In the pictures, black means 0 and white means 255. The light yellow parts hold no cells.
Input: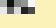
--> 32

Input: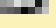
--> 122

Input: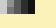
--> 46

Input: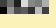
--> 186

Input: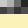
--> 52

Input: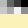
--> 242

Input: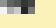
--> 38

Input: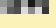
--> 219

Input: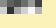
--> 247

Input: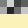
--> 110
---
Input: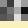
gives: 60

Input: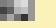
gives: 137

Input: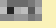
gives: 107

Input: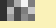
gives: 88

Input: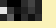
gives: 0

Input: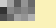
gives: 160

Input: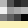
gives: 81

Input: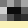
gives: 165

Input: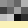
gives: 131
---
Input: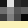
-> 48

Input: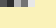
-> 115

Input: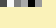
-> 2

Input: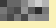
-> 205

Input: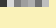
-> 112

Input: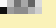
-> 100
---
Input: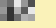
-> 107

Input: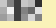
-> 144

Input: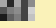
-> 125

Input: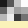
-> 236

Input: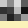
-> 34

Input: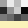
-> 105

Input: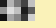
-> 135

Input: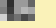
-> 113

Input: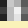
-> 188
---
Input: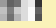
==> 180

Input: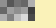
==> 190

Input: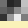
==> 235

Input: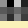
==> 132

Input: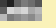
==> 138

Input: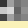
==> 115

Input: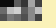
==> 107

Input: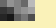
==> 92
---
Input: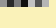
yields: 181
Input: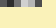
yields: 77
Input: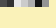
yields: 147
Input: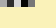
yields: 119
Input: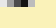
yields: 188
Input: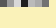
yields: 114
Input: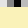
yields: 187
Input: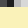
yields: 216
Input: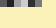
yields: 122
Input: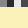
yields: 73
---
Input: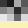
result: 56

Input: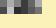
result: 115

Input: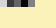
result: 214

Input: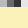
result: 186

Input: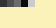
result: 51

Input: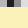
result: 182

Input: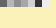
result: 101

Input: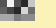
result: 83

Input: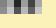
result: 130
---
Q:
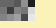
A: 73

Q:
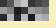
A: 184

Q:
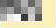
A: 205

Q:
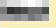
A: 137

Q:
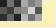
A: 115

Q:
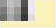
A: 54
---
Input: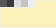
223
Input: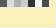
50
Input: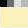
110
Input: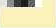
28
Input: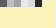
232
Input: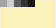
91
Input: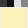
18
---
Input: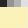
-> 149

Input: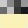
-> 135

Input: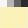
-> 181

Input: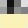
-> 18

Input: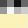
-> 129

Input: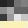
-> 47
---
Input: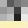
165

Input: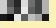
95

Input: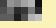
55

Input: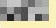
185

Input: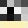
6

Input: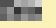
110

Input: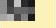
100

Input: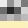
39
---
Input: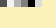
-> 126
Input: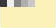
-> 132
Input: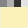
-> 176
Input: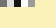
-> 21
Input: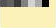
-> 211
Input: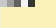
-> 97
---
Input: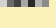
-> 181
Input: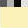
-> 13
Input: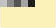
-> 164
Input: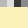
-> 56
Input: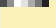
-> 117
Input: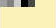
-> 1
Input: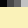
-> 103
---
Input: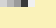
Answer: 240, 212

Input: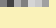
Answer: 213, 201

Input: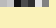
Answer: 228, 200

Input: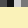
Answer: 208, 120

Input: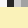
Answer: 247, 206

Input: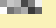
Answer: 253, 240

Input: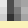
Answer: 231, 219

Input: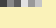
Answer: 226, 198
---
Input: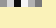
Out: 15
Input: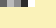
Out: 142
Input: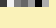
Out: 128
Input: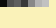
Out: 95
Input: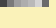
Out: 159
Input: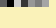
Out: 205
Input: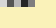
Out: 184
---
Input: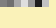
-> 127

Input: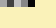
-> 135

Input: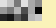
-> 38

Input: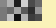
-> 46

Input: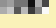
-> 71

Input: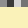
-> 143
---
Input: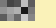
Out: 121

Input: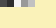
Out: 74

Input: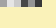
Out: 163

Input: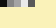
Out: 13

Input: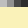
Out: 190

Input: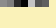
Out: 140

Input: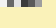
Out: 242
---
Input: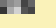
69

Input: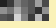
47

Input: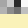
43

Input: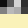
211

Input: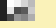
91

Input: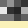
37

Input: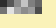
127
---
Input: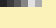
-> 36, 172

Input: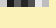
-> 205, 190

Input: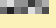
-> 189, 76

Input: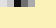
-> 225, 171

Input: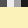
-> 82, 28

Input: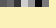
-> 90, 122
